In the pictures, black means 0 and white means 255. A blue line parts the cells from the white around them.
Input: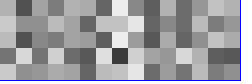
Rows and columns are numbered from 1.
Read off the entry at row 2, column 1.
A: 202
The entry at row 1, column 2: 81
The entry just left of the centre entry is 94
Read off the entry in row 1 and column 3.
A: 163
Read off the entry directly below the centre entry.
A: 59
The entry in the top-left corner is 178
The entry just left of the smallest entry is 223
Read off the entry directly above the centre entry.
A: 194
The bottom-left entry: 202
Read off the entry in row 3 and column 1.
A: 186
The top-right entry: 178
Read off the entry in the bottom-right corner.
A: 144
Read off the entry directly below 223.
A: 186

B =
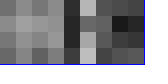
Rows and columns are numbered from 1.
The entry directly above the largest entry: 167
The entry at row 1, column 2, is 139
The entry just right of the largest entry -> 68
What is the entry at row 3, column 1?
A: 119
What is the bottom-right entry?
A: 88
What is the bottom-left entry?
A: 104
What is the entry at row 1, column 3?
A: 119
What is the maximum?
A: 190

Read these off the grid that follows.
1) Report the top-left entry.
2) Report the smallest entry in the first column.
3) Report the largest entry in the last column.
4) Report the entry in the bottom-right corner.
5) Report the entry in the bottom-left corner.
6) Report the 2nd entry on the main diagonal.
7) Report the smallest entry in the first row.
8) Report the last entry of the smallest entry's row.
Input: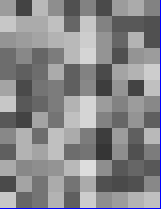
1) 156
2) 74
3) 205
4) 192
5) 199
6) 171
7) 67
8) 124

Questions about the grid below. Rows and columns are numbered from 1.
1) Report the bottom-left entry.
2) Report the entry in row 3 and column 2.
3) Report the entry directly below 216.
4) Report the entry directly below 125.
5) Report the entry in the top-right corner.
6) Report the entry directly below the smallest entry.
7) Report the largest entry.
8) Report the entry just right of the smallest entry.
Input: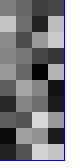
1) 34
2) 77
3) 146
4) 195
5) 69
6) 132
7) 216
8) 180

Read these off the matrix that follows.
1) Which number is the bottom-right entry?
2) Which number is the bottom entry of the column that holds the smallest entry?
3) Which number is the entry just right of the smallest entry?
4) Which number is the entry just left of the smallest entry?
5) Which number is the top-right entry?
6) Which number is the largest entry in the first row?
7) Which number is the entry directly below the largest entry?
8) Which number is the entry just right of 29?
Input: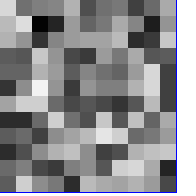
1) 72
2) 141
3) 36
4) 221
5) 170
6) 215
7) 207
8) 148

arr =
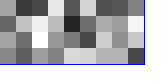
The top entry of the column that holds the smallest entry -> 87
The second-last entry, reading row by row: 179
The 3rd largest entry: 239
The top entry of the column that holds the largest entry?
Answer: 72
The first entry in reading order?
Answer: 164
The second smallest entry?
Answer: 58
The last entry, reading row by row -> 72
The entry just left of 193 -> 103
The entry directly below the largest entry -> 158
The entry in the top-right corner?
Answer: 129
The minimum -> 37
